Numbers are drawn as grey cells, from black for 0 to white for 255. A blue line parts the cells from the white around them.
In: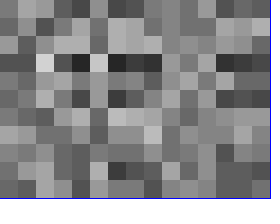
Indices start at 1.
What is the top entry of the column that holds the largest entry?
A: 153
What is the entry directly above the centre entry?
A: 132
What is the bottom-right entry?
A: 113
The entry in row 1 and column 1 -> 122
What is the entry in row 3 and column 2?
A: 93
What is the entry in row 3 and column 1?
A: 153
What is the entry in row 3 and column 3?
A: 143
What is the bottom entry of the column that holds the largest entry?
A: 165
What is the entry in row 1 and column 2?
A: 165
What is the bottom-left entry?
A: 104
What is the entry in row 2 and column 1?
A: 104
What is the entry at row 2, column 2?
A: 143
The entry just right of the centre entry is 132
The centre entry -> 93
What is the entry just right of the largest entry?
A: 82
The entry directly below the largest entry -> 153
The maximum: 210
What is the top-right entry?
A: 93

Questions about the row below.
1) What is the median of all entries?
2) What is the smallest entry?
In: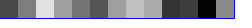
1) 125
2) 3

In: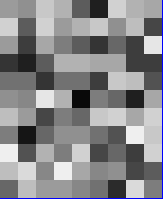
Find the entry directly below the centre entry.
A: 103
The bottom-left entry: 103
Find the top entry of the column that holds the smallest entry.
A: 92
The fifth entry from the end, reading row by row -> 135
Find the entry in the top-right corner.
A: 167
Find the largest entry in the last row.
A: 218
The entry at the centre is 9
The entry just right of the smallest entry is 125
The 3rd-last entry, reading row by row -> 43
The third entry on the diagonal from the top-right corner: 103
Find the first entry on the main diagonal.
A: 155
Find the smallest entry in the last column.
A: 61
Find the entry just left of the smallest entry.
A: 178
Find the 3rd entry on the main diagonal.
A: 167
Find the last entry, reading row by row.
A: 125
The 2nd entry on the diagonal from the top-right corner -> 190
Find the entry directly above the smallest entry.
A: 113
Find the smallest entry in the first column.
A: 52
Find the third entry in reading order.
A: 200
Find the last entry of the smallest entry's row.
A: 167
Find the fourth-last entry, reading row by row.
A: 113
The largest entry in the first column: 239
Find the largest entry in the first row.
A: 209

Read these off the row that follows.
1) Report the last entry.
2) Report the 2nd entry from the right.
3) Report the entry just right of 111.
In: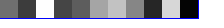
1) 4
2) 215
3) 60

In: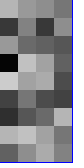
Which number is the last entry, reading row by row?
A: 130
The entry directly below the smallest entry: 204
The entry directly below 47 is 181
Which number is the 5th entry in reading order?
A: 56
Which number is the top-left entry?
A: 181
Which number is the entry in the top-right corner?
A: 118
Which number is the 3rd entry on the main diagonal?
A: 97
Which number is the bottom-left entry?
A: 97
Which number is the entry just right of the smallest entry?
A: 193
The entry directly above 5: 153
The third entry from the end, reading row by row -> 142

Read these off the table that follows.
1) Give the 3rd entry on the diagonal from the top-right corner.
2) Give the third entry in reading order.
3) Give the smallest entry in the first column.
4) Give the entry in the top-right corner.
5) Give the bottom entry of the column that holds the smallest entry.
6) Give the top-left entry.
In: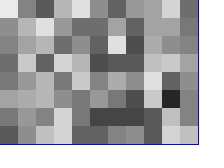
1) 172
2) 89
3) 89
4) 110
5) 212
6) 234

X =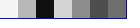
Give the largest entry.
245
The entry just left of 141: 213
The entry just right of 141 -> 78

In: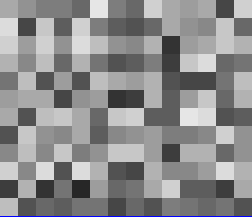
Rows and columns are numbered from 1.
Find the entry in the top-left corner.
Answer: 169
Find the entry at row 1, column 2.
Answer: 146
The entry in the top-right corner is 208
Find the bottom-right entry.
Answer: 82
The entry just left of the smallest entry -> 116
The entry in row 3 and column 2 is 157
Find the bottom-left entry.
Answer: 190
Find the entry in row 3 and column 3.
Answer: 208
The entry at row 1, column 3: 125
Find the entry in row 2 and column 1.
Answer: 220
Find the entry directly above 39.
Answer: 220
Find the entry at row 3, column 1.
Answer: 208
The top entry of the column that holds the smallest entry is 104
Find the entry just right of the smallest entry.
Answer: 157

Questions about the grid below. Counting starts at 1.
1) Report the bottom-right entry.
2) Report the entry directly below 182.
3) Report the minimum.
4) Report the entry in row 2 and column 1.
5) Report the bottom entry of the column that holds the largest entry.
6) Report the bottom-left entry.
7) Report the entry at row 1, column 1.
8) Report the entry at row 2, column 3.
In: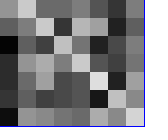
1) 212
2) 116
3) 4
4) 95
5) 172
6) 13
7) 148
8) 202

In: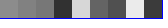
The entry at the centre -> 215
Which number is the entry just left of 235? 80

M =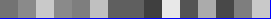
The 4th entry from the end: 171
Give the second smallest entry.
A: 72
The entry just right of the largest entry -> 84

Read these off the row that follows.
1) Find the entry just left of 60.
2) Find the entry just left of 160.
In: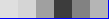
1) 160
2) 213

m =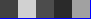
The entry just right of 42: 161
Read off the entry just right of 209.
76
